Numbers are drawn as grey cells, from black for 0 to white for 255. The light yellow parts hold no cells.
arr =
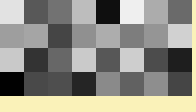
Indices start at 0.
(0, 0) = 226
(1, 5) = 125
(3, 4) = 138
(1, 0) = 158
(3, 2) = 78
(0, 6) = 172
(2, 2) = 103
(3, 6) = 142
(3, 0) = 1
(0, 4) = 15
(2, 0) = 201

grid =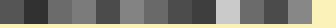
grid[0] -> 85
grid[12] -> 135
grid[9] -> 202

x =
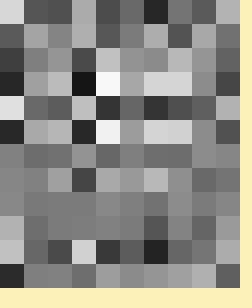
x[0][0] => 215
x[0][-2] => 90
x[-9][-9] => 159
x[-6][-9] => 109
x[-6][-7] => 147
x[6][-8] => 113
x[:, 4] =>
[76, 87, 193, 248, 52, 241, 103, 169, 136, 129, 57, 157]
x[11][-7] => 110
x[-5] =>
[133, 129, 159, 69, 169, 153, 184, 143, 105, 115]
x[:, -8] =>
[80, 132, 148, 187, 92, 181, 113, 159, 123, 122, 75, 129]
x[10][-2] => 117
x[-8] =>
[224, 104, 92, 191, 52, 102, 52, 79, 95, 178]
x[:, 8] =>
[90, 168, 149, 140, 95, 141, 141, 105, 122, 100, 117, 176]
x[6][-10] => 130
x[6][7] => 109
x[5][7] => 209
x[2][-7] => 74
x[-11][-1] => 113
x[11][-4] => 148
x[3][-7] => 20
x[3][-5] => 167
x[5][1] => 169
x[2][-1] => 98
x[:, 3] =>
[171, 175, 74, 20, 191, 40, 147, 69, 123, 125, 209, 110]
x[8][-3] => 140
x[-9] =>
[38, 159, 187, 20, 248, 167, 213, 213, 140, 70]
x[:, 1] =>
[85, 164, 127, 159, 104, 169, 109, 129, 121, 110, 103, 126]
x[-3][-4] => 86
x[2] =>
[64, 127, 148, 74, 193, 147, 139, 184, 149, 98]
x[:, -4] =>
[39, 173, 139, 213, 52, 212, 110, 184, 114, 86, 35, 148]
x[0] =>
[215, 85, 80, 171, 76, 104, 39, 115, 90, 179]

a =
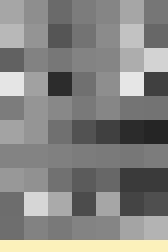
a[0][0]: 165
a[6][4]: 122
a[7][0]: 152
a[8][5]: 68
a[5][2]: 111
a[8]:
[109, 214, 170, 75, 165, 68, 78]
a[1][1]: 147
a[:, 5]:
[166, 194, 173, 230, 116, 42, 119, 57, 68, 164]
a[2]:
[96, 129, 119, 131, 132, 173, 210]
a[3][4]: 141
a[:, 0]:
[165, 183, 96, 228, 124, 163, 131, 152, 109, 110]
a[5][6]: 36
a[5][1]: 149
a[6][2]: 128
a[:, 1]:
[141, 147, 129, 161, 149, 149, 131, 145, 214, 129]
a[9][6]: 179
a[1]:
[183, 147, 84, 114, 139, 194, 102]
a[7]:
[152, 145, 113, 90, 102, 57, 58]
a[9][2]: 121

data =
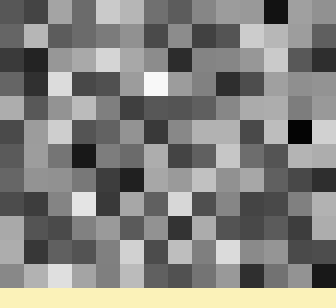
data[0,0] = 87
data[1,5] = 145
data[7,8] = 192
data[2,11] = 202
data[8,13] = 178
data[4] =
[173, 88, 147, 187, 127, 64, 87, 84, 95, 135, 171, 174, 125, 153]
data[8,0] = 76
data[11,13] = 24
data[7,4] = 61
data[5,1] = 156
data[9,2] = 74
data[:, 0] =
[87, 101, 58, 100, 173, 74, 90, 102, 76, 169, 174, 136]
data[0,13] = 145
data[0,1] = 67
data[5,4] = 98
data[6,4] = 125
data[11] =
[136, 178, 223, 164, 126, 187, 96, 81, 116, 153, 47, 114, 147, 24]
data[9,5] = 90
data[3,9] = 45
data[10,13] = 77
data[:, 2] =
[164, 92, 152, 220, 147, 207, 117, 144, 132, 74, 97, 223]
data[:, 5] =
[182, 145, 168, 155, 64, 147, 108, 31, 167, 90, 209, 187]
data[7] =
[102, 147, 144, 120, 61, 31, 166, 154, 192, 144, 167, 97, 72, 46]
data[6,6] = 174
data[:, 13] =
[145, 95, 45, 147, 153, 209, 173, 46, 178, 173, 77, 24]
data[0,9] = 156
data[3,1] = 48
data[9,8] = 172
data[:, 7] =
[92, 141, 44, 156, 84, 136, 68, 154, 215, 51, 190, 81]
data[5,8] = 178

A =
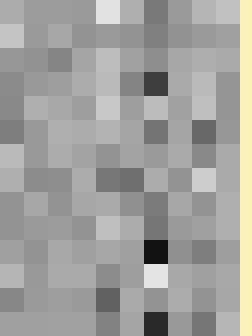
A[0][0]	172
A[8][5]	143
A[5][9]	151
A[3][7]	170
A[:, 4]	[226, 154, 190, 185, 200, 179, 147, 120, 170, 191, 166, 141, 96, 130]
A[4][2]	168
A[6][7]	170
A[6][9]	170
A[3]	[139, 153, 157, 172, 185, 132, 61, 170, 186, 149]
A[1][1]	155
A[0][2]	156
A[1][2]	166
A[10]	[160, 147, 168, 159, 166, 160, 18, 143, 127, 157]
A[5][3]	172
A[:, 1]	[156, 155, 145, 153, 175, 152, 152, 141, 167, 155, 147, 152, 154, 159]
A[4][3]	158
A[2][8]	173
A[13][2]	162
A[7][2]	142
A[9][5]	172
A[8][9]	175
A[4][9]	149
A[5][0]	126
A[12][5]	170
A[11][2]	170
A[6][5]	163
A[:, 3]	[155, 147, 165, 172, 158, 172, 163, 172, 166, 148, 159, 170, 154, 162]
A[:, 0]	[172, 196, 150, 139, 136, 126, 186, 175, 147, 147, 160, 181, 135, 159]
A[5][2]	176
